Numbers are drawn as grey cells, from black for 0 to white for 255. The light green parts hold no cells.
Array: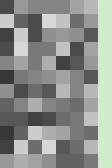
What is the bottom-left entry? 152
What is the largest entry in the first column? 204
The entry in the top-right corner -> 183
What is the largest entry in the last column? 194
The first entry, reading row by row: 75
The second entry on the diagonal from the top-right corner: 109
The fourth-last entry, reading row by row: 143
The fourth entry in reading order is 132
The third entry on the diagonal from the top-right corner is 152
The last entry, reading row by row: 121
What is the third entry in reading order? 132

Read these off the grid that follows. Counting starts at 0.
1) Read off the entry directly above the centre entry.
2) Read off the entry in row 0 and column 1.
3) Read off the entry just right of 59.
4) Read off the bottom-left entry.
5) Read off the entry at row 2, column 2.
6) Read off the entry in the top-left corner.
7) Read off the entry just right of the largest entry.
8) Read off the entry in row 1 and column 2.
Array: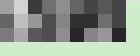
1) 142
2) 210
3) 112
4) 123
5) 88
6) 160
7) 59
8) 151

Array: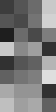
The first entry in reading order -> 61
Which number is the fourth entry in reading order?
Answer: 201
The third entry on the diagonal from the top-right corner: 107
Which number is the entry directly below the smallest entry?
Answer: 201
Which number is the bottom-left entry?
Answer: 191
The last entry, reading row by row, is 97
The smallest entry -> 30
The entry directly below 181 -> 222

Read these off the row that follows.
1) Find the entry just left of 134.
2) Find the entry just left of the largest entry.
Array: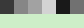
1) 57
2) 162

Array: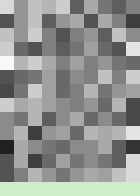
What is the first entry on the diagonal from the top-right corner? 127
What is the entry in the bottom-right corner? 217
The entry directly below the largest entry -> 83
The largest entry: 248
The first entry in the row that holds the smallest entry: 33
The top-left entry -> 217
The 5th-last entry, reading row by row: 149
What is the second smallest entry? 51
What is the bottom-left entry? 83
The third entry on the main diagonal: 205
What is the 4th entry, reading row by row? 181
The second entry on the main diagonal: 149
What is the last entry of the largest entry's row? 105
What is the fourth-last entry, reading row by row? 169
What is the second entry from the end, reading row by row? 193
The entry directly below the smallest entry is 83
